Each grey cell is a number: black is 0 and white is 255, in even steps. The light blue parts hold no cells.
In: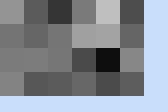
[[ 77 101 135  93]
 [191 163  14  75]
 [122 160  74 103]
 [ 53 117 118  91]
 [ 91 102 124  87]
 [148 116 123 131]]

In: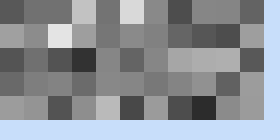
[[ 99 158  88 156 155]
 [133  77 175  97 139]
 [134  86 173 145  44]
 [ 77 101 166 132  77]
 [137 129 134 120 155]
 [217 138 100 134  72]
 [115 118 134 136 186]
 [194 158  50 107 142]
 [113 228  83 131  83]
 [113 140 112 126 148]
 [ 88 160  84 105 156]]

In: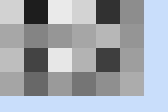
[[141 149 158 172]
 [ 49 183  62 143]
 [211 166 179 117]
 [234 150 231 154]
 [ 29 132  67 104]
 [210 167 190 165]]

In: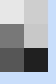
[[206 200  32]
 [231 120  86]]

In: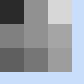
[[215 165 157]
 [145 145 118]
 [ 42 128  95]]

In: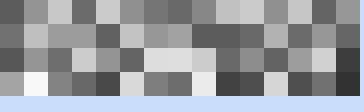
[[150 102  62  50]
 [101 151 209 113]
 [198 107 158  79]
 [144 178  99 214]
 [202 106 141  77]
 [193  92 105  66]
 [134  92 205 235]
 [106 162 223 109]
 [116 151 221 126]
 [144 194 101 218]
 [202  97 147  72]
 [107 156 205 104]
 [200 156 110 132]
 [148 191 149 249]
 [ 93 114  87 163]]

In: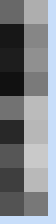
[[174 134 144 122 187 183 201 185 120]
 [104  23  29  17 114  40  86  62  83]]

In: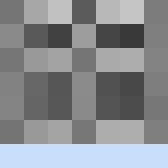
[[124 127 131 126 119 127]
 [197  57 173  72  76 174]
 [184  69 170  81  84 173]
 [ 91 157 117 139 138 119]
 [193  65 163  86  87 164]
 [167  89 153 103 101 153]
 [117 138 118 130 132 116]]
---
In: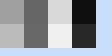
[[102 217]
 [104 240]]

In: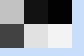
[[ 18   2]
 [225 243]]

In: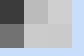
[[187 207]
 [203 202]]

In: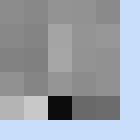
[[136 147]
 [132 164]]

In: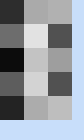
[[170 177]
 [226  81]]

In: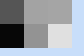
[[163 165]
 [147 224]]

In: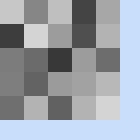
[[134 191]
 [212 156]]
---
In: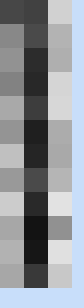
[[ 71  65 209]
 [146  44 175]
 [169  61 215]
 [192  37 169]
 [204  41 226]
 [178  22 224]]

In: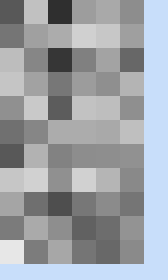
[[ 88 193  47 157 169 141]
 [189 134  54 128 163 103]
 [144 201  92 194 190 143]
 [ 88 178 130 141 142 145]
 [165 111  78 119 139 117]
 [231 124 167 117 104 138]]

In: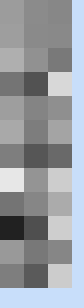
[[156 139 135]
 [175 145 121]
 [158 132 143]
 [126  86 105]
 [116 134 171]
 [153 120 134]]

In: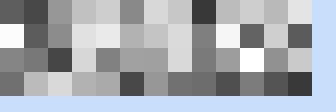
[[ 94  72 151 193 206 137 216 199  56 188 206 185 228]
 [133 120  69 215 129 161 160 217 122 157 255 145 202]]

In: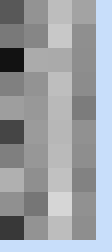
[[ 88 147 189 163]
 [ 18 171 170 142]
 [158 152 185 124]
 [127 151 186 142]
 [144 118 214 145]]

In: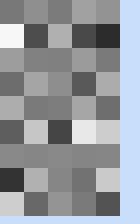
[[120 143 123 161 147]
 [157 129 128 155 122]
 [173 122 125 166 110]
 [137 134 137 133 134]
 [206 104 148 122  83]]
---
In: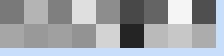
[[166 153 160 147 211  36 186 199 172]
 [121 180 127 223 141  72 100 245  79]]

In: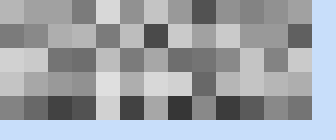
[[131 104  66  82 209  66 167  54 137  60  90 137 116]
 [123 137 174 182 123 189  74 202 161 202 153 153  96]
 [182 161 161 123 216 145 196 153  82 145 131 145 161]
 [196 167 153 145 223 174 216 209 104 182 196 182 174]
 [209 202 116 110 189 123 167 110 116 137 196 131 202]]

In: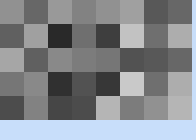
[[166  96 137 124 118  82  88 103]
 [145 103 153 130 145 160  88 103]
 [ 76 130  70  76 181 124 145 181]
 [118 137  48  82  55 201 111 173]
 [ 96 160  41 111  62 194 111 173]]

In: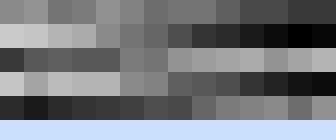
[[ 43  28  43  51  59  66  79  73 101 123 130 137 109 143]
 [ 59  87  95  87  87 123 116 149 157 163 171 149 163 179]
 [137 149 116 123 143 130 109 116 116  95  73  73  59  59]
 [195 163 187 179 179 137 130  95  87  79  51  35  20  13]
 [203 195 179 171 137 116 101  79  51  43  28  13   0   7]]

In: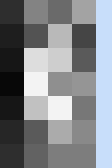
[[ 30  83 185  69]
 [ 38  90 171 137]
 [ 46  98 125 125]
 [ 46 131 106 163]
 [ 22 193 243 119]
 [ 22 221 206  90]
 [  8 243 143 149]]

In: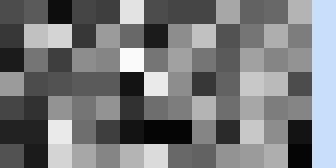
[[ 82  27 212 167 133 180 219 104  98 147 155 174   5]
 [ 34  34 234 110  62  19   5   5 133  42 200 141  19]
 [ 69  49 147 117 147  49 110 125 180 110 167 125 133]
 [155  76  82  90  90  19 234 141  55  98 200 186  76]
 [ 76  90  13  69  62 227  76  69  69 167  98 104 180]
 [ 27 117  62 141 133 250 117 161 117  90 161 133 147]
 [ 55 193 212  55 155 104  27 141 193  82 117 174 125]]
